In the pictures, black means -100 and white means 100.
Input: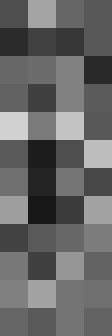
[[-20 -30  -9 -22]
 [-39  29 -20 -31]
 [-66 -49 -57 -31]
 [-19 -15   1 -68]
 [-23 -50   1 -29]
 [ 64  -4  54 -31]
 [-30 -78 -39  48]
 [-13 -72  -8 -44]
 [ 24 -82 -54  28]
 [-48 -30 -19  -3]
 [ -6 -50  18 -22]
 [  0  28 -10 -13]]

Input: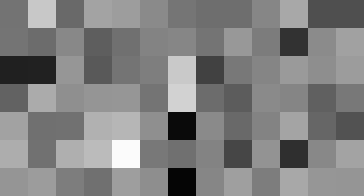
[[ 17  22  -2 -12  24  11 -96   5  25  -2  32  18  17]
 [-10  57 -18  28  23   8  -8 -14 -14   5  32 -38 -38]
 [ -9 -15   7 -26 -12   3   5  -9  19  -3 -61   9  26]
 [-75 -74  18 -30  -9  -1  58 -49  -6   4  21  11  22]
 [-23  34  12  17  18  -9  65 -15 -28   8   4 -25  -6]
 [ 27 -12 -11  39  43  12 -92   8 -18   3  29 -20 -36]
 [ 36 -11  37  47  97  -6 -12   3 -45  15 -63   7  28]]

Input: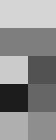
[[ 37  11]
 [ 67  67]
 [ -1  -1]
 [ 59 -36]
 [-78 -20]]

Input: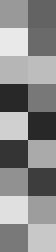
[[ -5  57]
 [ 20 -22]
 [ 83 -17]
 [ 43  48]
 [-69  -6]
 [ 63 -69]
 [-59  33]
 [ 14 -52]
 [ 76  23]]

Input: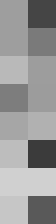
[[ 55 -30]
 [ 24 -46]
 [ 24  -4]
 [ 45  23]
 [ -2  22]
 [ 30  39]
 [ 48 -54]
 [ 63  63]]

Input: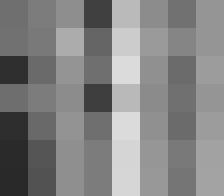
[[-68 -36  12  -3  68  19  -8  28]
 [-13  -3  11 -50  46  10 -11  17]
 [-11  -5  35 -21  60  21   4  17]
 [-63 -17  16 -13  72  13 -16  22]
 [-14  -3  10 -51  45   9 -12  17]
 [-64 -18  15 -13  72  13 -16  22]
 [-67 -33  12  -3  67  18  -5  27]]
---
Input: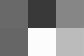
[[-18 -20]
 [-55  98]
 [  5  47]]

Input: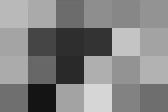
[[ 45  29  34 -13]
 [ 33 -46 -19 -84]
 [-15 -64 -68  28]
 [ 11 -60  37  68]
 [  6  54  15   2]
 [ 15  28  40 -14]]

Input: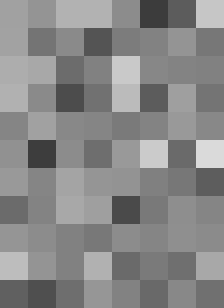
[[ 26  27  36  39   4  14  20 -16  17  48 -25]
 [ 16  -9  32   8  26 -52   4   3  10  16 -38]
 [ 40   8 -15 -40   7  10  29  32   1   1 -14]
 [ 40 -34   1 -11   4 -14  17  25  -6  39  18]
 [ 10  -3  58  47  -4  20  15 -42  10 -17   2]
 [-53   2   6 -28   3  59   0  -5   4  -4 -18]
 [-28  16   3  25  20 -17  -7  11  12 -13   7]
 [ 55  -7   1  -9   7  71 -27   4   9  32 -12]]

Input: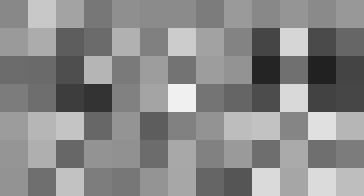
[[  7  21 -15  -3  22  17  15]
 [ 57  35 -17 -14  43  37 -13]
 [ 28 -27 -39 -52  54 -19  52]
 [ -7 -16  42 -60 -19  15  -2]
 [ 12  39  -4   1  16  14  -7]
 [  9   0  23  29 -27 -15  16]
 [  9  60 -10  88   1  32  31]
 [ -3  27  23  -9  15   1 -21]
 [ 21   3  15 -21  48  21 -33]
 [  7 -46 -72 -40  52 -14  71]
 [ 17  68 -12  70   4  33  30]
 [  8 -42 -74 -48  76 -13  72]
 [ 19 -20 -47 -45  43  -3  49]]

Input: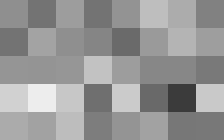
[[ 12 -10  17  64  34]
 [-10  28  16  86  27]
 [ 23  12  18  56  48]
 [-10   4  52 -13  -2]
 [ 15 -17  23  59  16]
 [ 49  21   6 -18  27]
 [ 35  41   6 -54  -7]
 [  1  24  -5  58  -6]]

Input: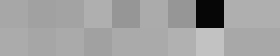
[[ 31  34]
 [ 26  30]
 [ 28  33]
 [ 37  26]
 [ 18  33]
 [ 34  33]
 [ 18  39]
 [-95  52]
 [ 37  32]
 [ 37  32]]

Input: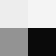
[[ 86  15]
 [ 91 -92]]

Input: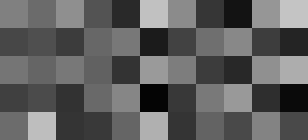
[[  0 -44  -8 -50 -15]
 [-16 -38 -21 -41  49]
 [ 12 -53  -6 -61 -59]
 [-35 -19 -24 -18 -55]
 [-68  -6 -60   5 -21]
 [ 51 -79  21 -97  38]
 [  9 -48  -2 -56 -59]
 [-58 -13 -53  -5 -22]
 [-85   7 -69  20 -43]
 [ 18 -52  13 -64   3]
 [ 54 -72  36 -92 -43]]
